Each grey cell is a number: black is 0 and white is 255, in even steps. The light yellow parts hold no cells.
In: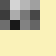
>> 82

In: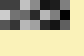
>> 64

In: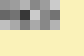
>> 148

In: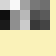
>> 214

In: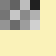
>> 126

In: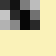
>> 52

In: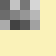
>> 96

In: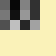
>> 100
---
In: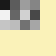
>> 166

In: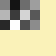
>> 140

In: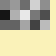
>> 187

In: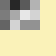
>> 146

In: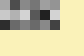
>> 66

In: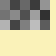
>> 92

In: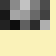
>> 175

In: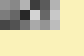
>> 188
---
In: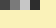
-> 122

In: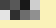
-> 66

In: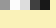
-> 151

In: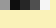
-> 79

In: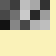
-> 50

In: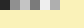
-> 144

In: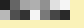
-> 51

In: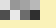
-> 108
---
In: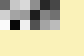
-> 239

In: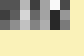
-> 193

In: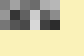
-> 73

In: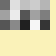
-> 32

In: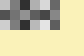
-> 48

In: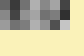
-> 125

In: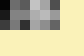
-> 48
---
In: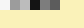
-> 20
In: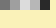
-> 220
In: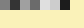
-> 223
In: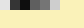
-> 95
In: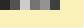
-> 115
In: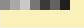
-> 58
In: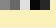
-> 224
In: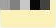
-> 199
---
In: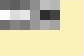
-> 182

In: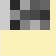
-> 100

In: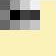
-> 240

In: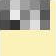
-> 109

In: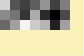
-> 126

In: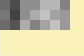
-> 130

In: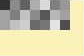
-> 151
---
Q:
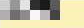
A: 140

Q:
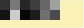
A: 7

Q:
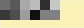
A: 157

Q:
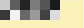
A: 104

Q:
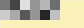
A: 88

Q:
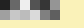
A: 188

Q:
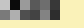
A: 79
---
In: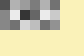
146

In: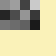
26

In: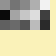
42

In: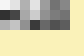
93

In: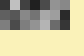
54

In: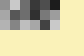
201
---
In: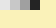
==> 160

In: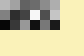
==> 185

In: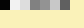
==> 200

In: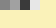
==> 132

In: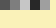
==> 126

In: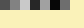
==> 130

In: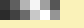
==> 200

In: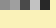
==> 141
